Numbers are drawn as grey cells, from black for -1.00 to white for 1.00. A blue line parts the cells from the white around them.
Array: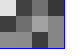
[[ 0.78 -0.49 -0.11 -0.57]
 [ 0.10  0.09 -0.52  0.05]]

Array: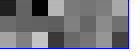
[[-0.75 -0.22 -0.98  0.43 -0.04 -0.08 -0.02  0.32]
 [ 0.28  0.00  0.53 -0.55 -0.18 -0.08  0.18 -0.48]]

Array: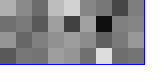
[[ 0.38  0.08 -0.15  0.48  0.65  0.05 -0.07 -0.45 -0.01]
 [ 0.17 -0.19  0.00  0.14  0.23  0.10 -0.25 -0.04  0.19]]

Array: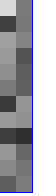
[[ 0.70 -0.05]
 [ 0.25  0.04]
 [ 0.12 -0.27]
 [-0.55  0.18]
 [-0.51 -0.62]
 [ 0.07 -0.08]]

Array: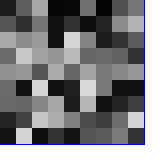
[[-0.80 -0.26  0.32 -0.95 -0.94 -0.13 -0.96 -0.36 -0.07]
 [ 0.33  0.11  0.21 -0.87  0.68  0.03 -0.79 -0.59 -0.27]
 [ 0.14  0.18 -0.34  0.34 -0.20  0.29 -0.05  0.06  0.20]
 [-0.19 -0.20  0.05  0.32 -0.80  0.43 -0.87 -0.72 -0.50]
 [-0.85  0.67 -0.90 -0.59 -0.85 -0.33 -0.29 -0.04 -0.59]]

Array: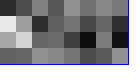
[[-0.66 -0.39  0.01 -0.32  0.13 -0.11  0.07 -0.06]
 [ 0.30  0.67 -0.20 -0.16 -0.49 -0.89 -0.03 -0.88]]

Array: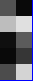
[[-0.35 -0.93]
 [-0.88 -0.29]
 [-0.40  0.66]]

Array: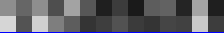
[[ 0.11 -0.20  0.11 -0.39  0.28 -0.32 -0.76 -0.53 -0.80 -0.27 -0.23 -0.72
   0.29 -0.76]]

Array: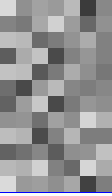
[[ 0.70  0.13  0.27  0.21  0.46 -0.54  0.07]
 [ 0.50  0.45 -0.16 -0.03  0.15  0.35  0.01]
 [ 0.52  0.48 -0.30 -0.04  0.35  0.12 -0.07]
 [-0.23  0.23  0.57 -0.43 -0.04  0.18  0.11]
 [ 0.48  0.41 -0.41  0.02  0.43 -0.02 -0.02]
 [ 0.44  0.39  0.64  0.01 -0.18  0.68  0.34]]
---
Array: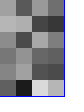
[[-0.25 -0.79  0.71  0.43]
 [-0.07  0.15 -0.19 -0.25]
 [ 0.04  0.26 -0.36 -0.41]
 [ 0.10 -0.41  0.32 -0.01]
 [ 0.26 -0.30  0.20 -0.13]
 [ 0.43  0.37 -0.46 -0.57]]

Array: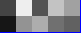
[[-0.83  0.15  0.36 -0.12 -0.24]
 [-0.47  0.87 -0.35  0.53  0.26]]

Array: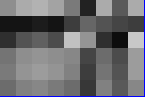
[[-0.84 -0.84 -0.78 -0.84 -0.52 -0.20 -0.35 -0.46 -0.52]
 [-0.63 -0.35 -0.25 -0.40  0.51  0.16 -0.63 -0.90  0.57]
 [-0.15  0.01  0.06 -0.04 -0.15 -0.57  0.01 -0.30  0.06]
 [-0.09  0.11  0.16  0.11  0.06 -0.46 -0.15 -0.40  0.22]
 [-0.04  0.16  0.22  0.16  0.01 -0.52 -0.09 -0.35  0.22]
 [ 0.11  0.34  0.40  0.28 -0.04 -0.73  0.34 -0.30  0.34]]

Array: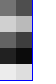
[[-0.74 -0.91]
 [-0.22 -0.51]
 [-0.10 -0.39]
 [ 0.63  0.46]
 [ 0.85  0.74]]

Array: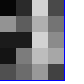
[[-0.95 -0.67  0.65 -0.43]
 [-0.84 -0.03  0.48  0.31]
 [-0.79 -0.79  0.65  0.09]
 [-0.37 -0.15  0.20 -0.49]
 [ 0.15 -0.27  0.37 -0.09]]

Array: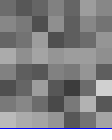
[[-0.38 -0.21  0.23 -0.32 -0.53 -0.15  0.63]
 [-0.21 -0.10  0.23 -0.38 -0.26 -0.15  0.17]
 [-0.15 -0.32 -0.21  0.01 -0.21  0.23  0.06]
 [-0.05  0.06 -0.15 -0.43 -0.05  0.40 -0.32]
 [ 0.01 -0.26 -0.32  0.01 -0.05  0.17 -0.26]
 [ 0.06 -0.05 -0.38  0.12 -0.26  0.06 -0.10]
 [ 0.34  0.12  0.29  0.17  0.23  0.23  0.12]
 [ 0.46  0.34  0.29  0.17 -0.32 -0.10  0.29]]
